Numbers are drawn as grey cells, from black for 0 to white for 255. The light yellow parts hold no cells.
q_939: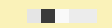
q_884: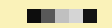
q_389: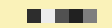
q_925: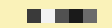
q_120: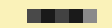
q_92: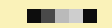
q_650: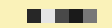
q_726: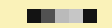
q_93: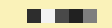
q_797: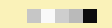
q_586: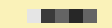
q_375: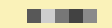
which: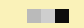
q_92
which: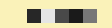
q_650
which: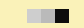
q_797
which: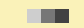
q_375

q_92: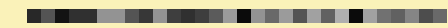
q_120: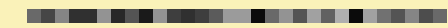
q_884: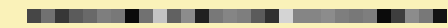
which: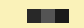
q_120
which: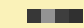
q_92
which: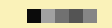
q_120
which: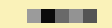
q_120

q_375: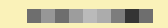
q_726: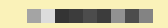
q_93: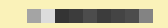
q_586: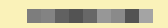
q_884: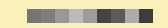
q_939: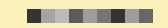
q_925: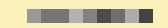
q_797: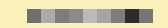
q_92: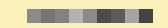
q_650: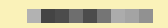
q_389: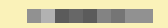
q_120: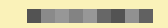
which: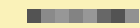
q_120
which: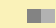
q_92

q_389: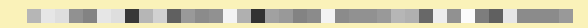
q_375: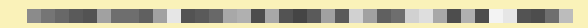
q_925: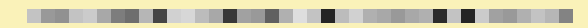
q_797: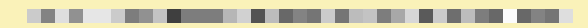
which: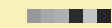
q_925
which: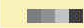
q_797
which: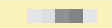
q_389

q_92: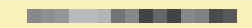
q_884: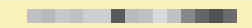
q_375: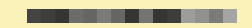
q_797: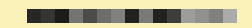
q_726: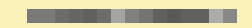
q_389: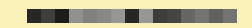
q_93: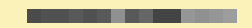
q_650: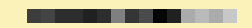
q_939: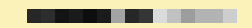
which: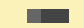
q_93
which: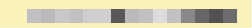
q_884

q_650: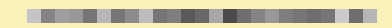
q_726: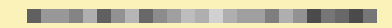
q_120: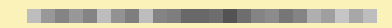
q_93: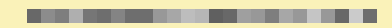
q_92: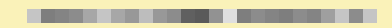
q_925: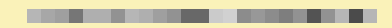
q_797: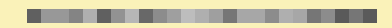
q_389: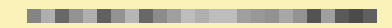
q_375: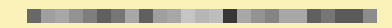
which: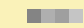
q_120
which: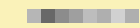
q_726
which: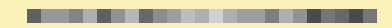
q_726
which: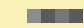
q_797

